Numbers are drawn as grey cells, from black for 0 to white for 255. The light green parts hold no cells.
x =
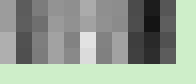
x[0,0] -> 155
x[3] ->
[175, 79, 123, 163, 137, 219, 129, 162, 65, 46, 91]
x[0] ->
[155, 91, 123, 147, 143, 171, 142, 140, 74, 29, 86]
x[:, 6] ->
[142, 144, 130, 129]
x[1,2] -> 112
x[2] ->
[175, 81, 125, 162, 131, 225, 130, 162, 63, 40, 82]

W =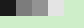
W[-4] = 27
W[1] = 123
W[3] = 228
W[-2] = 147

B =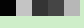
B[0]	2
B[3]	69
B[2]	51
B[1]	196

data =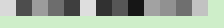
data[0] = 217
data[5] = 221
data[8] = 22

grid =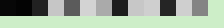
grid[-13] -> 7
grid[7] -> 28
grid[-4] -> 207
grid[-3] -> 37

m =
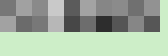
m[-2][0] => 119
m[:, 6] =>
[134, 45]
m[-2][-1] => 146
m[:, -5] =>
[163, 109]
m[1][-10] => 162
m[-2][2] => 138
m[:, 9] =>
[146, 86]

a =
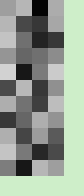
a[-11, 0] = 157
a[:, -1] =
[170, 166, 55, 141, 204, 143, 189, 147, 89, 75, 158]
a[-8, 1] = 101
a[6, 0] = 173
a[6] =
[173, 114, 64, 189]
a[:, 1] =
[182, 72, 112, 101, 23, 184, 114, 101, 67, 121, 24]
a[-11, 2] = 4
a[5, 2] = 57
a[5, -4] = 75

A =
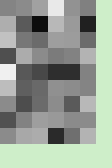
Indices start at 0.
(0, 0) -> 131
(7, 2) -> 158
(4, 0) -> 239
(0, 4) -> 146
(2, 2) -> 107
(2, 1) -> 120
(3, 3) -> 122
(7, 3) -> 153
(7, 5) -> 137
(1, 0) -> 174
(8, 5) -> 177
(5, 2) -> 106
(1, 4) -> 154
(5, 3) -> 143
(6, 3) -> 141
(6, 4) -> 89

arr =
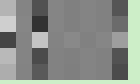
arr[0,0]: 180
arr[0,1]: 132
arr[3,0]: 185
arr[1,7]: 107
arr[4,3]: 130
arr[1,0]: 207
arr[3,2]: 75
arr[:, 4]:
[128, 128, 137, 128, 127]
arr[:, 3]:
[133, 133, 131, 130, 130]
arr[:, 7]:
[85, 107, 158, 82, 75]
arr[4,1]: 131
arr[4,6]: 129
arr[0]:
[180, 132, 81, 133, 128, 132, 129, 85]

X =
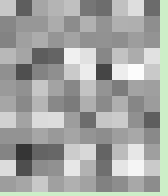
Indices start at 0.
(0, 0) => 200
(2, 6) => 146
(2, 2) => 172
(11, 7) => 141
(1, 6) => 147
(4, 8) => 252
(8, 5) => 148
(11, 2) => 200
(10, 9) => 202
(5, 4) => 135
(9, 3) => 103
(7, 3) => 221
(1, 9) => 142
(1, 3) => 172
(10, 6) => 111
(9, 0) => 132
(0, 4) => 192
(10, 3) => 145
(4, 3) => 143
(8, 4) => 165
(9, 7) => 188
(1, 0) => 135
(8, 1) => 147
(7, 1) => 163
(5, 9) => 159
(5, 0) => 154
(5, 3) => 163
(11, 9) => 140
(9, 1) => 53
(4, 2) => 131
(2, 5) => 145
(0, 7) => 193
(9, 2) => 100
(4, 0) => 144
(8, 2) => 166

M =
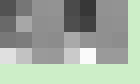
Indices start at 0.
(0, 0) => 82
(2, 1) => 124
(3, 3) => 153
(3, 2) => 154
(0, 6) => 146
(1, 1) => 167
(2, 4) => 169
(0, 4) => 74
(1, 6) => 144
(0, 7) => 147
